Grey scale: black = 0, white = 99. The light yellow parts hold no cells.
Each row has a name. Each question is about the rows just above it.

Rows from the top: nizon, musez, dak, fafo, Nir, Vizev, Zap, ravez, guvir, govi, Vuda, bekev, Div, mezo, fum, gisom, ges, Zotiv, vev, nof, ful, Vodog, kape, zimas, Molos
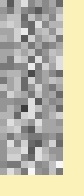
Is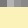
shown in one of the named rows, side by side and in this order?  no
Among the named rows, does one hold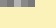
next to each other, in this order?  no
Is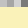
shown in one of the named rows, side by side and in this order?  no
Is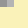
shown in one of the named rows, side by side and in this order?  yes
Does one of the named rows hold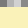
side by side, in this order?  no

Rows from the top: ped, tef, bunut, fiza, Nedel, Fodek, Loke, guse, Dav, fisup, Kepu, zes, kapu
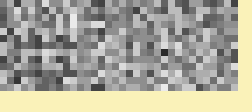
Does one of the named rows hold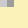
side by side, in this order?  yes
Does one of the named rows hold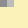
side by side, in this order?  yes
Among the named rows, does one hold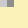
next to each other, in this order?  yes
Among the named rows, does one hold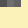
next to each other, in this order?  yes
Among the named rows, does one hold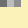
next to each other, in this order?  no
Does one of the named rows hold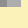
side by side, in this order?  yes

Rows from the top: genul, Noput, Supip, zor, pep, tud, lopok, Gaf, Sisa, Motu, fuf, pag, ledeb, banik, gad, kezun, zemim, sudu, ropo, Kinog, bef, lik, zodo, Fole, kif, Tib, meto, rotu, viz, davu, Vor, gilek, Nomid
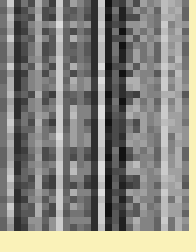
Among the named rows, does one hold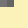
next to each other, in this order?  yes
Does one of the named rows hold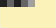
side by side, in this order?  yes
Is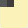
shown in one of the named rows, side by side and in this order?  yes
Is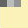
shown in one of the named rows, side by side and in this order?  yes
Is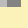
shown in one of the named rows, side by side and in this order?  yes

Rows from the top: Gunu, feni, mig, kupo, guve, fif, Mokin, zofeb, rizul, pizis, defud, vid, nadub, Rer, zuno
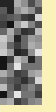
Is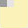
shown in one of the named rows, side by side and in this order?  no
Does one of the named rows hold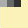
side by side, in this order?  yes
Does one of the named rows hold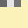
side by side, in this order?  no
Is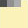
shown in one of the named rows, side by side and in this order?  no
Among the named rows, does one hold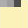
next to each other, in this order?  no
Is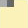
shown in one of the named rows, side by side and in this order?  yes

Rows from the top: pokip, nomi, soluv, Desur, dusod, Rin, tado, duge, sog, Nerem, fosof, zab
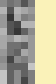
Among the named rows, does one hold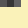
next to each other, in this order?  yes
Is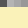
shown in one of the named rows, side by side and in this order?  yes

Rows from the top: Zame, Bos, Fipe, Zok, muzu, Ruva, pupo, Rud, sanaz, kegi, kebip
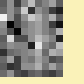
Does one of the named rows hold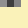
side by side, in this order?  yes
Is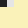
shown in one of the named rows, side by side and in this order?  yes
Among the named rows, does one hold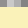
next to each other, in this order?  yes
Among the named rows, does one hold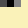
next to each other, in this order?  yes
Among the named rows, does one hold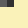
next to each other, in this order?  yes
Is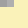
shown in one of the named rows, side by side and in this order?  no
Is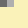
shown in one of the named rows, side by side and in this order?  yes

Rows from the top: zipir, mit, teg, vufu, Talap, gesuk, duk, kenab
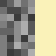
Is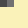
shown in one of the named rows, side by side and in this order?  no
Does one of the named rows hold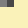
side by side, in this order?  no
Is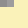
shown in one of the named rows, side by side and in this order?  yes
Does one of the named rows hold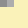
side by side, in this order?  yes
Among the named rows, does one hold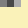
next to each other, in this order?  no

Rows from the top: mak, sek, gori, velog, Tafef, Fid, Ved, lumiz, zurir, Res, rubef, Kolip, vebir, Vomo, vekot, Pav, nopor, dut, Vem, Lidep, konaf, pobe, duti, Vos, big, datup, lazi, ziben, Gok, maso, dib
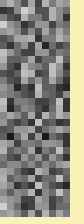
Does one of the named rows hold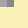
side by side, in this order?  yes
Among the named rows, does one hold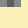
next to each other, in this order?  yes

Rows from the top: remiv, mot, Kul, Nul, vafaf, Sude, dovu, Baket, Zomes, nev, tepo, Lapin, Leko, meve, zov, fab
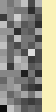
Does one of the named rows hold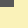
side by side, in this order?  no
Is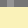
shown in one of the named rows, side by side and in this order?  no

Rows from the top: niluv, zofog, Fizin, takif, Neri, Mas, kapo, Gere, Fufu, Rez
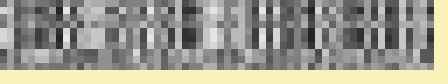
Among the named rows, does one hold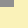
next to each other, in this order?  yes
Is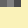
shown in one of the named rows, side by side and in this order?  no

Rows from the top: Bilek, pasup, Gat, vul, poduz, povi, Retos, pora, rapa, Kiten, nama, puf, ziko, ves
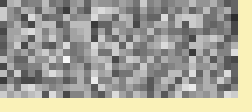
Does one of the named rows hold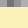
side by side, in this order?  no
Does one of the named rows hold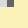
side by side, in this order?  yes

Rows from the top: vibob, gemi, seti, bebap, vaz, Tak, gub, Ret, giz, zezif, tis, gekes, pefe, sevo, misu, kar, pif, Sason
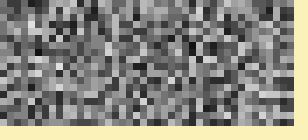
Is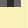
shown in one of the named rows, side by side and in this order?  yes
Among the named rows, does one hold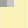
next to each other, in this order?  yes
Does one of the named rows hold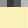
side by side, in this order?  no
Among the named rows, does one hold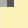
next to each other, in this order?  yes

